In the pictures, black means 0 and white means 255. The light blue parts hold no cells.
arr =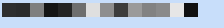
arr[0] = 46
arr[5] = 110
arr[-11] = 21
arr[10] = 130

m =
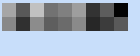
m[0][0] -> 166
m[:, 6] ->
[51, 39]
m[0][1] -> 88
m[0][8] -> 3
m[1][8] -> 89

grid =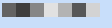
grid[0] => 99
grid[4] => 179
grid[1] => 62

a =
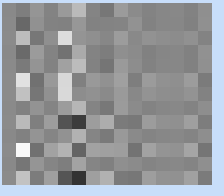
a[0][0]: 137
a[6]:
[139, 193, 118, 145, 217, 141, 145, 138, 154, 136, 147, 142, 141, 147, 130]
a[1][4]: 129
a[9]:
[137, 129, 148, 133, 146, 178, 133, 122, 153, 138, 132, 135, 136, 132, 142]
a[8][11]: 145
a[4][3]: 130
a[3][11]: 134
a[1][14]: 144
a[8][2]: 127
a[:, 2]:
[149, 145, 119, 155, 148, 113, 118, 147, 127, 148, 113, 149, 124]
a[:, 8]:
[155, 132, 156, 143, 154, 160, 154, 155, 123, 153, 158, 143, 122]
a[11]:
[137, 118, 149, 133, 126, 163, 133, 128, 143, 139, 132, 135, 136, 132, 143]
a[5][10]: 155
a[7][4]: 156
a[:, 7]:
[119, 131, 135, 125, 117, 145, 138, 120, 173, 122, 160, 128, 177]
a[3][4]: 114
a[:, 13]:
[130, 129, 145, 129, 129, 156, 147, 131, 159, 132, 165, 132, 161]
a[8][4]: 83
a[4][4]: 161
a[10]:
[139, 248, 113, 162, 179, 100, 162, 160, 158, 115, 162, 148, 146, 165, 117]
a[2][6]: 143
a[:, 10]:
[131, 130, 146, 129, 130, 155, 147, 131, 156, 132, 162, 132, 158]
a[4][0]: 138
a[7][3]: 132
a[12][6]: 159
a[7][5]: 182

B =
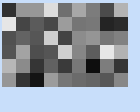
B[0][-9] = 49
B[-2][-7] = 53
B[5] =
[150, 52, 20, 156, 118, 107, 101, 87, 135]
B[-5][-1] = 43
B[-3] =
[84, 163, 78, 85, 207, 134, 93, 231, 178]
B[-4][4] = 67
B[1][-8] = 69
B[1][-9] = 230
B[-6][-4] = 167
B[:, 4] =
[111, 156, 67, 207, 58, 118]
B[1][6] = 120
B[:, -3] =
[124, 120, 149, 93, 14, 101]
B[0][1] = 151

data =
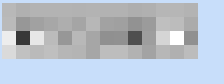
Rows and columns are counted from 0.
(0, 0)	184
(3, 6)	166
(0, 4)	179
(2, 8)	145
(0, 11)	182
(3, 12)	176
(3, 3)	191
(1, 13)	171
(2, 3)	187
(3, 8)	189
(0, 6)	179
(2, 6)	166
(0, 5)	178
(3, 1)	193
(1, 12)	188
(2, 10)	158
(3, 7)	189
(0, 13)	179
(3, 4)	182
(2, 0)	237

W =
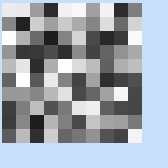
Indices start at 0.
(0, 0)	235
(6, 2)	134
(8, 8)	159
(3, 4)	46
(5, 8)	66
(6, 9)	71
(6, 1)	153
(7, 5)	232
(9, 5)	118
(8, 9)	121
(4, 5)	219
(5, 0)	99
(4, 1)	230
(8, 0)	60
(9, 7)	83
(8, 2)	29
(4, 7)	97
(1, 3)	159
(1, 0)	135
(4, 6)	188
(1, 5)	170
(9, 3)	206
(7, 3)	81
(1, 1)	33
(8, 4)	128
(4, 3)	173
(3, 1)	55
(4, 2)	44
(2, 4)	131
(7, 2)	189

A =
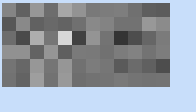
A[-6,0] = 132
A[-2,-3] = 107
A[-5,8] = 114
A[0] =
[132, 97, 151, 109, 167, 147, 121, 124, 126, 112, 94, 91]
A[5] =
[114, 99, 158, 114, 153, 110, 114, 116, 121, 116, 114, 115]
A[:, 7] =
[124, 131, 115, 113, 118, 116]
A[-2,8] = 90
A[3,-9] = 149
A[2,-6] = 148
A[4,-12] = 116
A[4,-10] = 151
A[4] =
[116, 103, 151, 117, 150, 113, 124, 118, 90, 107, 96, 77]
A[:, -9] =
[109, 105, 118, 149, 117, 114]
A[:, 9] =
[112, 114, 77, 130, 107, 116]
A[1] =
[87, 137, 97, 105, 99, 112, 137, 131, 114, 114, 152, 139]
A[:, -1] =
[91, 139, 123, 125, 77, 115]
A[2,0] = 109

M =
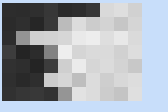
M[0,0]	45
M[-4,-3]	218
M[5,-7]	204
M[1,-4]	204
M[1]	[43, 47, 38, 56, 187, 220, 204, 211, 198, 213]
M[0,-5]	45
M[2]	[45, 148, 208, 210, 214, 233, 237, 222, 232, 218]
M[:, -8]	[47, 38, 208, 44, 36, 46, 56]
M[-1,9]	223
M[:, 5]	[45, 220, 233, 213, 235, 190, 226]
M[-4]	[61, 36, 44, 130, 238, 213, 218, 218, 209, 221]
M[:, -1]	[209, 213, 218, 221, 200, 221, 223]
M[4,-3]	219
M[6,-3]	204
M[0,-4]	54
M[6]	[49, 54, 56, 50, 149, 226, 220, 204, 196, 223]

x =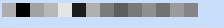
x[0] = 173
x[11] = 114
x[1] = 0
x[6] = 176

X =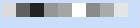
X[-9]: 219
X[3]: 150
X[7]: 170
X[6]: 138
